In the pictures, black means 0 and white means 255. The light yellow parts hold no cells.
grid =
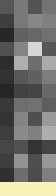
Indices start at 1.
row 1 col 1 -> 87
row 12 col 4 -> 152
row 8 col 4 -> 93
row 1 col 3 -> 84
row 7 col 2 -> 66
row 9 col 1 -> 52
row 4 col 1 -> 80
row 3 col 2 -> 98
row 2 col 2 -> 120
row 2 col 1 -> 62
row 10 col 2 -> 138
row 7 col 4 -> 105
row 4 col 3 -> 214
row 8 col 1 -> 56
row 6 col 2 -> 88
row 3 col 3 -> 104

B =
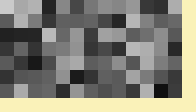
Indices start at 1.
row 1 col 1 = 202
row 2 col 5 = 96
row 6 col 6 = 27
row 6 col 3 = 89
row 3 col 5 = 103
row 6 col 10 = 163
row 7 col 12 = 16
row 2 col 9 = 38
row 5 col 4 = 75
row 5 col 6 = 169
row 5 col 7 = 93
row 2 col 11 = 129
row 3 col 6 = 150
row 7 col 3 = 96
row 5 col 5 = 155
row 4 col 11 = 174
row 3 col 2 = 36
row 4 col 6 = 146
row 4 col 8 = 73
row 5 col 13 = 100
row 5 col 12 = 125
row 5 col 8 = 102
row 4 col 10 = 183
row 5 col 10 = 85
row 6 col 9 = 90
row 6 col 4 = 97
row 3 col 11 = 111
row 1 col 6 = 71

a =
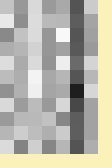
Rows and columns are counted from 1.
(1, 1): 195
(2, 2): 142
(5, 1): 221
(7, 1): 145
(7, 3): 239
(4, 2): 181
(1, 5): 169
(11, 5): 182
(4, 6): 89
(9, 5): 135
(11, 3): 207
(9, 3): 185
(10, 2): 205
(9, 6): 93
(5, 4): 147
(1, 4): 154
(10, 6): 94
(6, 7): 183
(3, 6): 85
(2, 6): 93

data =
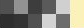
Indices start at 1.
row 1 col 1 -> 80
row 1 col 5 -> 208
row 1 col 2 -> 146

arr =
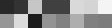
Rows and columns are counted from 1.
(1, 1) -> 40
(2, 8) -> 124
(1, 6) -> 217
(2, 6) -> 174
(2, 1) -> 150

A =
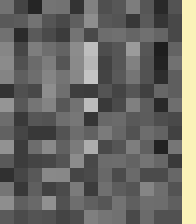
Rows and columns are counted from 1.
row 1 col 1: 114
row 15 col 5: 81
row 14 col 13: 83
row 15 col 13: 95
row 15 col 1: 142
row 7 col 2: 80
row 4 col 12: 30
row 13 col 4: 137
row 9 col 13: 73
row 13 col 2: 70
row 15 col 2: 95
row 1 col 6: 51
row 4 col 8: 77
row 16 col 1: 90
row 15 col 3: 105
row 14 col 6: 123
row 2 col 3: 115
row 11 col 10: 126
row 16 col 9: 113
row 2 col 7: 142
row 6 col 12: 45
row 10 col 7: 97
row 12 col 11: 116
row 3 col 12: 101
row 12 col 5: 84
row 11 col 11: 96
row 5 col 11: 82
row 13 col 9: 75
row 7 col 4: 142
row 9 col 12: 78
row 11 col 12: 34
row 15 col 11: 110
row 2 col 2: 92
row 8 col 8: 57
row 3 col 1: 113
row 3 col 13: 72
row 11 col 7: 173
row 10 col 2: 69
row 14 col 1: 117

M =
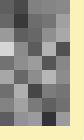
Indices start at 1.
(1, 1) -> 95
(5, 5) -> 135
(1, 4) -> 133
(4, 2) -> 139
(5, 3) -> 156
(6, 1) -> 167
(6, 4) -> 182
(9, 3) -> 155
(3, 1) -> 154
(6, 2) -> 104
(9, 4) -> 51
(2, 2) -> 57
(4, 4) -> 179
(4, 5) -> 81
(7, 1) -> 111

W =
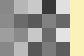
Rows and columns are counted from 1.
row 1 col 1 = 136
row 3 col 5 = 227
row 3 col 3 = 200
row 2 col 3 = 89
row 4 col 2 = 187
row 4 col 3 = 87

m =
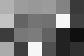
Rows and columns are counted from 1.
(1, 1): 177
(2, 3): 116
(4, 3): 246
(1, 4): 155
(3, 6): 15
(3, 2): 120
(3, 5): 34
